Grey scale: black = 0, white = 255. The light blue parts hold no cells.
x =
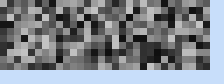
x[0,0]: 173
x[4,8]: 84
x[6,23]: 97
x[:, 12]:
[63, 167, 19, 161, 176, 181, 121, 71, 85, 100]
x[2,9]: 32
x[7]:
[46, 175, 183, 194, 53, 160, 131, 159, 43, 91, 192, 134, 71, 22, 75, 15, 69, 40, 88, 133, 48, 54, 15, 33, 53, 70, 188, 187, 136, 135]
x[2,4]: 141
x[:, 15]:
[92, 75, 101, 195, 150, 72, 34, 15, 61, 150]
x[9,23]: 53
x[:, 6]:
[99, 58, 193, 106, 102, 195, 195, 131, 121, 36]
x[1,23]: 110
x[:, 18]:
[179, 192, 15, 144, 105, 130, 56, 88, 106, 145]
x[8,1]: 148
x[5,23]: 107
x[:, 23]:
[20, 110, 43, 132, 87, 107, 97, 33, 160, 53]
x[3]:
[21, 21, 137, 149, 159, 171, 106, 79, 152, 39, 94, 19, 161, 23, 70, 195, 142, 30, 144, 98, 87, 146, 112, 132, 27, 188, 136, 121, 195, 25]
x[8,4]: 177
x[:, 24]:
[119, 34, 18, 27, 131, 193, 130, 53, 26, 138]
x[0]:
[173, 55, 111, 89, 132, 38, 99, 21, 147, 156, 167, 145, 63, 157, 181, 92, 37, 83, 179, 106, 187, 112, 124, 20, 119, 90, 152, 162, 110, 90]
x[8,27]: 127
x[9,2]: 143
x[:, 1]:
[55, 98, 190, 21, 92, 111, 39, 175, 148, 85]
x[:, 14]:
[181, 87, 158, 70, 92, 133, 96, 75, 140, 174]
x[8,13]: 52

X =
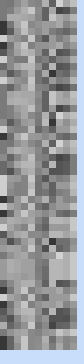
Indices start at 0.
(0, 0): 122
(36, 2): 161
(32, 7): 154
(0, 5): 131
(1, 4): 198
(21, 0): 122
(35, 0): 155
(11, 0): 206
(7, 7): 182
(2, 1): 173
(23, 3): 182
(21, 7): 196
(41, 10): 152
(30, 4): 160
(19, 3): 197
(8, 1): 137
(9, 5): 142
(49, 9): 133
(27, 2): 129
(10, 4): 175
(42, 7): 154
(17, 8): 168
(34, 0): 139
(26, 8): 154
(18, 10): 190
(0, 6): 176
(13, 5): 139
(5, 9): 144
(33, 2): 167
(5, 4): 198
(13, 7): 196
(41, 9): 133
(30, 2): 161
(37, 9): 175
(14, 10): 180
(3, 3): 197
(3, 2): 167
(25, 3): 131
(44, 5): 142

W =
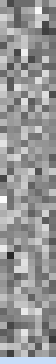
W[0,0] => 168
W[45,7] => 141
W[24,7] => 200
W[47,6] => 112
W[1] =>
[142, 151, 96, 165, 173, 248, 97, 110]
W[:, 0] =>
[168, 142, 213, 182, 171, 151, 90, 151, 205, 182, 107, 167, 214, 197, 160, 184, 127, 182, 109, 199, 227, 186, 163, 160, 185, 70, 129, 144, 252, 191, 173, 196, 180, 131, 170, 235, 175, 124, 140, 162, 148, 158, 193, 166, 104, 125, 172, 93, 130, 205, 127]
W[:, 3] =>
[108, 165, 138, 115, 155, 199, 196, 239, 193, 89, 203, 135, 187, 117, 224, 189, 104, 124, 194, 202, 117, 207, 125, 133, 180, 193, 202, 176, 119, 190, 154, 188, 115, 145, 148, 143, 202, 225, 217, 121, 196, 132, 178, 195, 234, 145, 112, 229, 198, 144, 197]
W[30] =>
[173, 190, 202, 154, 99, 129, 210, 106]
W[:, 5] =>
[178, 248, 197, 212, 120, 149, 120, 114, 114, 159, 120, 221, 164, 159, 128, 186, 141, 128, 213, 115, 149, 171, 130, 153, 81, 139, 136, 108, 138, 161, 129, 186, 180, 168, 204, 155, 119, 127, 112, 117, 126, 155, 154, 127, 219, 178, 172, 189, 129, 91, 158]
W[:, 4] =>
[108, 173, 141, 162, 133, 157, 148, 114, 73, 154, 114, 144, 158, 194, 92, 110, 170, 134, 168, 118, 162, 147, 161, 120, 209, 160, 98, 131, 145, 125, 99, 156, 134, 119, 182, 130, 146, 159, 168, 171, 185, 157, 98, 170, 193, 146, 123, 152, 100, 179, 92]
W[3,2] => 94
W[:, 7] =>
[173, 110, 121, 140, 75, 124, 110, 121, 126, 101, 139, 123, 162, 77, 149, 135, 154, 134, 142, 127, 139, 151, 94, 116, 200, 113, 123, 195, 121, 172, 106, 116, 111, 134, 87, 136, 109, 140, 131, 178, 102, 106, 164, 134, 117, 141, 153, 88, 58, 137, 120]
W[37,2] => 146
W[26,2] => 163
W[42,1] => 160
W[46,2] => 104
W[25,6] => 159
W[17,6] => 149
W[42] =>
[193, 160, 173, 178, 98, 154, 146, 164]
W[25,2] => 142
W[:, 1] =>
[74, 151, 185, 132, 208, 118, 169, 168, 149, 80, 157, 89, 91, 152, 167, 106, 154, 154, 139, 146, 161, 112, 196, 122, 100, 192, 155, 117, 112, 115, 190, 207, 128, 135, 128, 167, 41, 116, 112, 133, 105, 124, 160, 137, 137, 122, 71, 106, 96, 189, 62]
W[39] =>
[162, 133, 94, 121, 171, 117, 109, 178]
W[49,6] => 206

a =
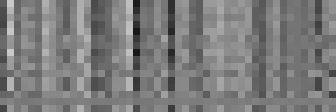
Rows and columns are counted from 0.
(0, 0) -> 93
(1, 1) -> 181
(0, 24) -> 47
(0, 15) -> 101
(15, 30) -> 134
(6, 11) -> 138
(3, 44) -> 109
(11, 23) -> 116
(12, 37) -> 91
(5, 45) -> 128
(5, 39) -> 135
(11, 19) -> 55
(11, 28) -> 99
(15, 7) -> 141
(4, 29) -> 156
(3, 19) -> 48
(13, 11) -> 128
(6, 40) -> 101
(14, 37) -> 123
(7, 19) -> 25
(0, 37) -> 88
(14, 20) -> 120
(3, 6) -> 163
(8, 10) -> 134
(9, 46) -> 100
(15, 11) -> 175
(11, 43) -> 111
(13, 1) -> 105
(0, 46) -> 133
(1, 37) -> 93
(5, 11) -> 145
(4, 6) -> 177
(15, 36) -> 89
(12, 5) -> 117
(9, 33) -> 149
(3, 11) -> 175
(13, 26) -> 130
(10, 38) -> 140
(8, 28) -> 94
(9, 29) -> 130

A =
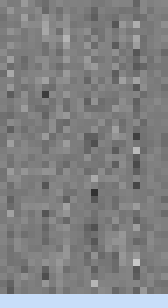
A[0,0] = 136
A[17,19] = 137
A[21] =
[125, 132, 132, 136, 131, 130, 111, 132, 136, 140, 126, 122, 102, 129, 120, 124, 91, 123, 128, 185, 106, 123, 133, 120]
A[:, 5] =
[118, 138, 132, 138, 127, 126, 125, 127, 138, 118, 132, 145, 135, 129, 119, 110, 130, 129, 120, 128, 122, 130, 127, 126, 137, 125, 131, 129, 126, 139, 132, 130, 124, 124, 125, 120, 134, 131, 130, 123, 123, 126]
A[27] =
[124, 118, 120, 119, 126, 129, 119, 131, 141, 117, 114, 127, 125, 49, 123, 121, 123, 128, 130, 123, 122, 119, 128, 127]
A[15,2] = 129
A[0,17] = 131
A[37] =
[132, 115, 117, 114, 138, 131, 145, 137, 152, 136, 124, 125, 111, 126, 118, 118, 107, 147, 136, 199, 116, 123, 129, 131]
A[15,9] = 109
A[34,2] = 139
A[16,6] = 100
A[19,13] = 95
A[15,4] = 121
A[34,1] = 122
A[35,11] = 120
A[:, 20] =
[135, 136, 112, 120, 124, 111, 114, 114, 136, 101, 137, 135, 142, 109, 128, 123, 133, 105, 116, 114, 114, 106, 125, 120, 116, 122, 123, 122, 121, 126, 131, 117, 112, 118, 111, 121, 123, 116, 130, 124, 121, 151]
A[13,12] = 118
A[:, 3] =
[153, 131, 158, 143, 120, 120, 126, 124, 106, 110, 126, 138, 113, 142, 136, 156, 122, 121, 111, 123, 135, 136, 131, 118, 149, 125, 125, 119, 129, 140, 129, 138, 124, 111, 129, 131, 128, 114, 100, 144, 122, 119]
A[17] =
[115, 139, 132, 121, 121, 129, 119, 141, 111, 105, 129, 125, 123, 123, 141, 116, 133, 110, 126, 137, 105, 128, 124, 128]
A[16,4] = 134
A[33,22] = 120
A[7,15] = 130
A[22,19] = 91
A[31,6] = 118
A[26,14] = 116
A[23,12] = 122
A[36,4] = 133
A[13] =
[131, 92, 118, 142, 118, 129, 60, 137, 128, 148, 130, 124, 118, 133, 125, 122, 119, 131, 129, 132, 109, 122, 127, 121]
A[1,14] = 128
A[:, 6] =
[109, 104, 150, 163, 167, 145, 112, 113, 140, 141, 134, 161, 114, 60, 131, 109, 100, 119, 118, 154, 111, 111, 132, 113, 147, 118, 85, 119, 127, 143, 85, 118, 102, 110, 104, 127, 127, 145, 96, 79, 149, 121]
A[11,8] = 141
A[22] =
[129, 117, 134, 131, 118, 127, 132, 127, 124, 118, 119, 122, 143, 117, 120, 139, 134, 136, 119, 91, 125, 135, 127, 117]
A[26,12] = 138
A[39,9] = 126
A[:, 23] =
[134, 128, 121, 143, 127, 137, 126, 105, 120, 119, 118, 132, 111, 121, 127, 130, 123, 128, 124, 110, 109, 120, 117, 125, 129, 123, 118, 127, 106, 129, 107, 127, 127, 117, 125, 124, 137, 131, 119, 138, 113, 120]
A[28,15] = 124
